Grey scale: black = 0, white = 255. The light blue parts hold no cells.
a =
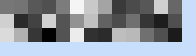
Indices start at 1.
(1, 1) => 119
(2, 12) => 29
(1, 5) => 124
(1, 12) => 208
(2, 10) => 112
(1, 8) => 164
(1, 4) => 80
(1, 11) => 87
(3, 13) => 27
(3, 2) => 177
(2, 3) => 66
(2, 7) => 192
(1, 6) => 245

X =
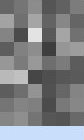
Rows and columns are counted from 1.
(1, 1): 102
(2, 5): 135
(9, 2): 143
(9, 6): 105
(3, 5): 165
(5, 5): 123
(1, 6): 124
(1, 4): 85
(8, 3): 127
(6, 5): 87
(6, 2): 192
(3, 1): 132
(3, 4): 89
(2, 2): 112
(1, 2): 117
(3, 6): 113
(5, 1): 151

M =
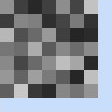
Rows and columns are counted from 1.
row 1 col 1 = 146
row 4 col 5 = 136
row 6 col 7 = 191
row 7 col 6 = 115
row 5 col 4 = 141
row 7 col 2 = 199
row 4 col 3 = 172
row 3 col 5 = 63
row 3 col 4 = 153
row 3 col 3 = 106
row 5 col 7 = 41
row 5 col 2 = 70
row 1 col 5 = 141

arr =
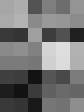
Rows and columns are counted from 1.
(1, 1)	166
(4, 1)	138
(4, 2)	143
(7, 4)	97
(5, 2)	123
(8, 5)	114
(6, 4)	85
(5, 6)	176
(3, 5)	81
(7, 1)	29
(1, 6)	148
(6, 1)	64
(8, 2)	53
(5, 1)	122
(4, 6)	178

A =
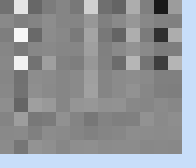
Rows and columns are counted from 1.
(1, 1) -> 113
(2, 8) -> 128
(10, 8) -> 133
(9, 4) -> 123
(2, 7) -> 151
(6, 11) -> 138
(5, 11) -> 116
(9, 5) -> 145
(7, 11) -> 135
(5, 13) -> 181
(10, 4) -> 140
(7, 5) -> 134
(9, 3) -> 120
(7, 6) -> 138
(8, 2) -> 101
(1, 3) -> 103
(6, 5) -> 134
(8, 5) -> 134
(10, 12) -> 139
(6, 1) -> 134
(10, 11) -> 140
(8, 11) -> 134
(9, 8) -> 131
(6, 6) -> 138
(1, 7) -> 208
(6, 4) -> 139
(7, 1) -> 136
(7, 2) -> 114
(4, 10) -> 147
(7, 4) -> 138
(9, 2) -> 157
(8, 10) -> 136
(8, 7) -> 151
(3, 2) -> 247
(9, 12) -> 138
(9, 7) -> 119

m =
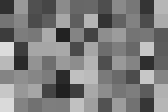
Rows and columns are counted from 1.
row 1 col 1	48
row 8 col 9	156
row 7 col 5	32
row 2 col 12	171
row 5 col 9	153
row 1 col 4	70
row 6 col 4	124
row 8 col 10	114
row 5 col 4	110
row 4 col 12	92
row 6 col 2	143
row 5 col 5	154
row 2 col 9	98
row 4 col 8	109
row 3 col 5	34
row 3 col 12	89
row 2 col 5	168
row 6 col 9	106
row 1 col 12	182
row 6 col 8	122
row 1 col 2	153
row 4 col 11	199
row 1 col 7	104
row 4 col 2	62
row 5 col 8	78
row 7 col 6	62
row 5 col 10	132
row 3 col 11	119
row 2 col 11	76

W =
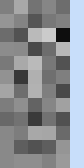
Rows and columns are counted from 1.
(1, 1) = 127
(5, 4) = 120
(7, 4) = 127
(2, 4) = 120
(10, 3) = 168
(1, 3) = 115
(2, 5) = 129
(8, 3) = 99
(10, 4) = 166
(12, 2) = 142
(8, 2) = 143
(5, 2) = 169
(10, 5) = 106
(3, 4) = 203
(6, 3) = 176
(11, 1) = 137
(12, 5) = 154
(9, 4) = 114
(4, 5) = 183

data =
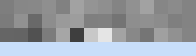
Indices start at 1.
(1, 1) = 126
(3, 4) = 124
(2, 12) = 140
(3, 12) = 160
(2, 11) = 144
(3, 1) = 101
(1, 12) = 134
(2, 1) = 123
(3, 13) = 145
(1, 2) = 135
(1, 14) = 131
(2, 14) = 131
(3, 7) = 200
